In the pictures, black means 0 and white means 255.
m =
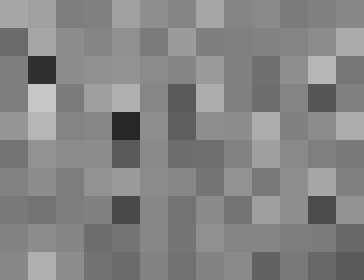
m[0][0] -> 167
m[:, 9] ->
[137, 131, 112, 109, 172, 159, 120, 158, 133, 98]
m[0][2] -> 125
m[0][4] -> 161
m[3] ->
[126, 198, 124, 159, 176, 134, 90, 174, 129, 109, 132, 86, 128]
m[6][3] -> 146
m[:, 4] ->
[161, 144, 147, 176, 40, 90, 155, 73, 116, 107]
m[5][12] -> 122
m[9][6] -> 113
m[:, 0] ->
[167, 107, 126, 126, 150, 115, 130, 121, 131, 136]
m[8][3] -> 109
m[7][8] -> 117
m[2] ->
[126, 47, 141, 145, 147, 139, 133, 154, 129, 112, 142, 182, 118]
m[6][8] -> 147
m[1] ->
[107, 166, 141, 132, 144, 123, 155, 126, 127, 131, 133, 140, 171]
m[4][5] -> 142
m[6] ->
[130, 141, 125, 146, 155, 139, 134, 117, 147, 120, 143, 166, 129]
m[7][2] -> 126
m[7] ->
[121, 115, 126, 129, 73, 135, 115, 138, 117, 158, 142, 75, 148]
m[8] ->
[131, 141, 133, 109, 116, 136, 117, 144, 132, 133, 125, 124, 105]
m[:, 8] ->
[132, 127, 129, 129, 141, 130, 147, 117, 132, 138]
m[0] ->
[167, 160, 125, 129, 161, 142, 132, 166, 132, 137, 124, 129, 136]
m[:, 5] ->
[142, 123, 139, 134, 142, 137, 139, 135, 136, 131]
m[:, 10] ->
[124, 133, 142, 132, 128, 137, 143, 142, 125, 121]

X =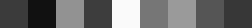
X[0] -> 59
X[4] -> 250
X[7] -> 85
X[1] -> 17

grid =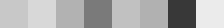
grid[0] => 200
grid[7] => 235
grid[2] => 178

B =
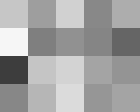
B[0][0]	198
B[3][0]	135
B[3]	[135, 182, 219, 150, 164]
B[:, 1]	[158, 127, 197, 182]
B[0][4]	173

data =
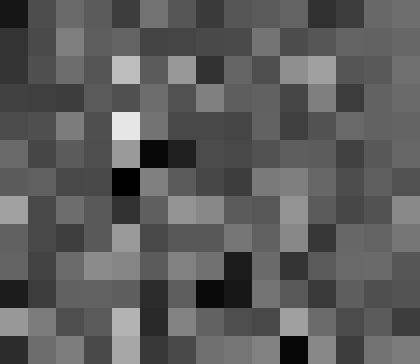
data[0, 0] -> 22
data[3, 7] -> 128
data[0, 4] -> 61
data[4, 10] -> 63
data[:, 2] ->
[105, 126, 108, 61, 124, 91, 72, 109, 62, 107, 97, 78, 125]
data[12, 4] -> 167
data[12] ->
[44, 108, 125, 73, 167, 56, 72, 111, 117, 129, 7, 136, 61, 114, 123]
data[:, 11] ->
[48, 86, 160, 127, 82, 92, 103, 91, 55, 90, 57, 107, 136]
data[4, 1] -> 79
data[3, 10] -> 70
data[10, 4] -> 94
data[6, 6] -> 91
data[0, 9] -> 90
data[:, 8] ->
[86, 74, 101, 94, 69, 72, 60, 91, 117, 27, 23, 78, 117]
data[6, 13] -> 95
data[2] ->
[52, 79, 108, 84, 189, 91, 152, 50, 101, 78, 143, 160, 85, 89, 111]
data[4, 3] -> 79
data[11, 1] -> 123
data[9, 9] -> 106
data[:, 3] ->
[91, 93, 84, 90, 79, 78, 73, 89, 89, 139, 98, 90, 73]
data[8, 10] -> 136
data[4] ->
[75, 79, 124, 79, 230, 115, 72, 72, 69, 98, 63, 82, 105, 98, 100]
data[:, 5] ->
[115, 68, 91, 109, 115, 8, 128, 95, 72, 91, 44, 41, 56]
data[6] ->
[91, 96, 72, 73, 0, 128, 91, 71, 60, 122, 126, 103, 77, 95, 81]
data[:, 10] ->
[99, 76, 143, 70, 63, 94, 126, 147, 136, 51, 89, 159, 7]
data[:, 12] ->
[61, 99, 85, 60, 105, 65, 77, 71, 103, 105, 94, 75, 61]
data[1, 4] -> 99
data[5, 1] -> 70
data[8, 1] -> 72
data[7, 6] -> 147
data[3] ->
[65, 63, 61, 90, 80, 109, 81, 128, 94, 97, 70, 127, 60, 98, 105]

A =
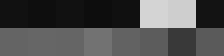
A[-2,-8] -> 17
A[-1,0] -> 100
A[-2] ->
[17, 14, 17, 13, 16, 212, 206, 19]
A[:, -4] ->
[16, 98]
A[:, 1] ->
[14, 102]
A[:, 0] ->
[17, 100]

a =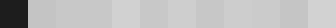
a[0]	29
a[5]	200
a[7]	199

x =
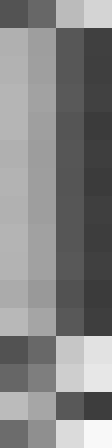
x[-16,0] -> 83
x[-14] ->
[178, 159, 87, 63]
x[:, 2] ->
[187, 87, 87, 89, 85, 86, 85, 86, 86, 88, 82, 88, 198, 206, 88, 219]
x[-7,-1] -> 64
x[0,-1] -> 212
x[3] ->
[181, 162, 89, 65]
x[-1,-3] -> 143
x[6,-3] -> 158
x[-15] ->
[176, 158, 87, 64]
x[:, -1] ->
[212, 64, 63, 65, 59, 62, 59, 63, 61, 64, 59, 62, 226, 231, 61, 248]
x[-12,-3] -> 159
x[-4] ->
[82, 104, 198, 226]
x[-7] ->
[179, 161, 88, 64]
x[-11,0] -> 176
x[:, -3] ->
[103, 158, 159, 162, 159, 157, 158, 158, 161, 161, 153, 165, 104, 126, 166, 143]

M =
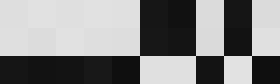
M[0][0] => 222
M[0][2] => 223
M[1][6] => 20
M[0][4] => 224
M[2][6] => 224
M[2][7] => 19
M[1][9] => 224
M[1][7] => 218
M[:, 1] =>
[225, 220, 18]
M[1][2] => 225

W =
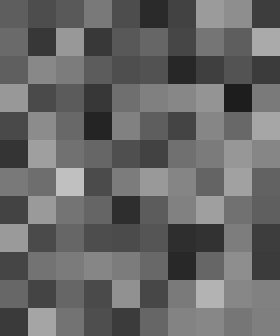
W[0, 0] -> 94
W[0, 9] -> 61
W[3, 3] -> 55
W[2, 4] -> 78
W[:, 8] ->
[142, 94, 83, 29, 104, 151, 161, 113, 125, 142, 135, 118]
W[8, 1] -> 74
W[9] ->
[69, 115, 123, 134, 124, 104, 40, 102, 142, 59]
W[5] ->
[52, 159, 113, 102, 79, 66, 112, 123, 151, 134]
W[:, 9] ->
[61, 170, 59, 122, 166, 134, 98, 95, 61, 59, 129, 127]
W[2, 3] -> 92
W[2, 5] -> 82
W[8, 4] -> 75
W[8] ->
[154, 74, 102, 77, 75, 85, 46, 50, 125, 61]
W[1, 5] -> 102
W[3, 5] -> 128
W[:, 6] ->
[66, 70, 39, 135, 68, 112, 133, 129, 46, 40, 122, 131]
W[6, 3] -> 75
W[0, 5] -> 42
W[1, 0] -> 106
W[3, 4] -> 111
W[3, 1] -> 74
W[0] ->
[94, 77, 89, 121, 77, 42, 66, 155, 142, 61]
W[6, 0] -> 121
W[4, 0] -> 73
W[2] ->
[95, 136, 124, 92, 78, 82, 39, 63, 83, 59]

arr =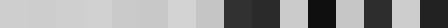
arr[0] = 206
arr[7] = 197
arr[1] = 205
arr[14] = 205
